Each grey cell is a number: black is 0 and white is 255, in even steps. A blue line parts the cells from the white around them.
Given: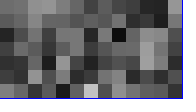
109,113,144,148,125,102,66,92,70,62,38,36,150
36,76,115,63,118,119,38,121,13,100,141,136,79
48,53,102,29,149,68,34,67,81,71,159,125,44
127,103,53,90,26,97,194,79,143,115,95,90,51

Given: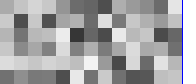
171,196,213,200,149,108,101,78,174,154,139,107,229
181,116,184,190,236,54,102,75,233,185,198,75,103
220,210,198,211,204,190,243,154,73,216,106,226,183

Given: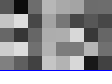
86,12,109,183,169,164,108,109
103,54,102,173,174,216,56,102
128,95,65,197,179,216,24,65

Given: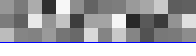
151,122,172,48,247,142,99,122,125,154,167,202,93,96
188,133,130,154,117,105,217,132,201,133,82,120,122,141

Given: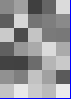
137,160,63,101,219
202,76,196,122,120
66,65,108,181,201
195,232,202,186,235

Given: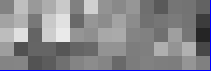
130,191,153,173,201,128,208,147,137,150,111,89,117,115,98
189,224,100,206,234,149,143,168,170,132,129,112,159,118,37
132,133,83,92,112,132,140,133,105,124,129,126,125,149,128

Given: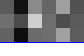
91,18,138,101,159,81
99,14,107,110,161,93
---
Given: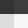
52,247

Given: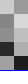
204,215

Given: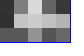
50,196,147

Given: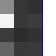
140,56,50

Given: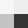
246,52

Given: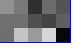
145,112,154

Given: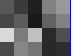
87,92,192,41

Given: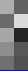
173,218

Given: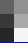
98,168
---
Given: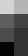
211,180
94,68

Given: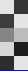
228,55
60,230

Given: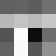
97,99
184,195

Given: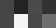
70,35
70,244

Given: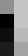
144,195
1,196

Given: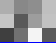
174,136
197,89

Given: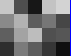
199,78
138,178
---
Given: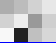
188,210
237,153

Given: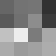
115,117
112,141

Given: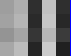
174,47
181,42

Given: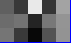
56,233
115,36

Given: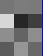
124,122
38,62

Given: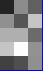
140,96
85,197

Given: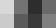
115,45
91,57

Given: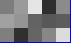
154,229
149,99
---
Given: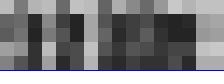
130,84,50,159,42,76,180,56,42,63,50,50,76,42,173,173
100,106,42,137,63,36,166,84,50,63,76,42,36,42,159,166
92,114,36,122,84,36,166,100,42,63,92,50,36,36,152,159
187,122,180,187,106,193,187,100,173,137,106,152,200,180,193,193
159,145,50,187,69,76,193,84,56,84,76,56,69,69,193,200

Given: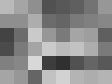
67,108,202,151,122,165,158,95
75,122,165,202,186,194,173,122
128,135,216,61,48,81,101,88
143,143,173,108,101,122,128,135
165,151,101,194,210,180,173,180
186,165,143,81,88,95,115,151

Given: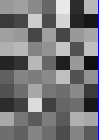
36,51,184,102,30,153,15
44,64,219,64,102,110,23
58,70,205,76,213,36,23
110,96,132,110,76,132,90
82,110,168,118,110,138,58
168,118,90,125,90,176,168
96,132,125,138,191,82,146
160,153,70,160,70,153,168
153,160,138,102,233,44,184
176,184,132,146,197,82,191

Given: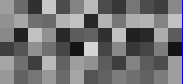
137,33,193,145,40,92,98,48,193,33,40,173,92
62,84,145,112,69,20,212,69,137,55,69,125,20
152,98,118,152,106,166,84,98,125,112,98,125,158
158,106,48,200,76,131,186,76,55,118,76,62,137
166,112,62,186,98,158,145,92,62,131,92,76,158
145,166,112,106,179,193,40,179,118,173,179,131,193

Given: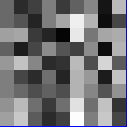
97,28,70,140,84,64,140,13,179
105,43,64,126,58,97,134,21,186
126,70,43,111,36,179,152,28,194
105,84,36,126,166,239,179,13,70
126,105,78,97,78,179,134,84,146
160,166,58,36,5,232,119,166,172
146,186,111,58,111,225,111,194,50
152,194,134,43,50,186,78,213,91
160,200,91,43,64,253,126,200,70

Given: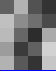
156,59,97,210
178,89,51,198
186,103,44,170
192,140,111,74
97,178,82,51

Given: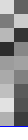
184,52
177,60
226,82
191,90
220,97
170,129
44,135
156,162
123,204

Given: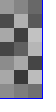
168,57,188
168,63,194
69,96,182
140,125,112
154,133,104
140,168,69
75,176,89

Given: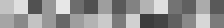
165,137,195,152,103,158,179,202,123,209,60,68,96,137,215,123
195,223,81,152,231,109,81,158,89,130,179,223,115,96,171,89
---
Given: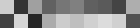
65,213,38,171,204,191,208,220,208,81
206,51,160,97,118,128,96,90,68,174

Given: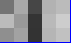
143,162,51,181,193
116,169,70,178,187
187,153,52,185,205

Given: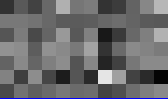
73,114,95,106,120,107,110,67,79,110,127,138
50,89,66,104,176,118,124,51,60,99,135,183
120,120,115,104,91,91,93,103,109,100,90,88
85,124,73,101,153,88,129,24,58,104,127,178
146,141,93,145,137,121,163,51,106,138,131,123
99,137,101,127,141,84,135,36,65,119,138,138
130,62,141,70,28,85,42,229,160,66,42,5

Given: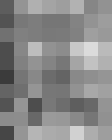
70,149,181,171,168,209,173,158
93,148,176,164,158,178,134,146
83,120,125,118,118,131,147,157
113,128,125,121,122,129,159,153
77,135,189,146,140,200,219,186
77,129,147,132,119,165,194,177
59,117,136,108,100,137,143,149
100,111,149,119,118,146,168,161
83,149,77,120,109,94,104,148
140,141,104,154,152,137,118,145

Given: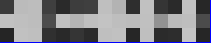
37,193,191,48,41,53,43,191,193,38,191,43,45,196,38
58,187,189,63,42,61,63,191,179,46,193,53,42,194,39
193,191,189,76,193,180,191,195,190,188,192,146,187,190,75

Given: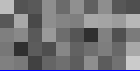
128,121,65,101,111,93,142,92,114,203
190,83,89,142,107,144,96,142,87,79
88,169,73,142,132,127,167,164,156,183
127,137,89,154,109,85,47,129,80,123
119,48,92,78,135,98,111,126,104,168
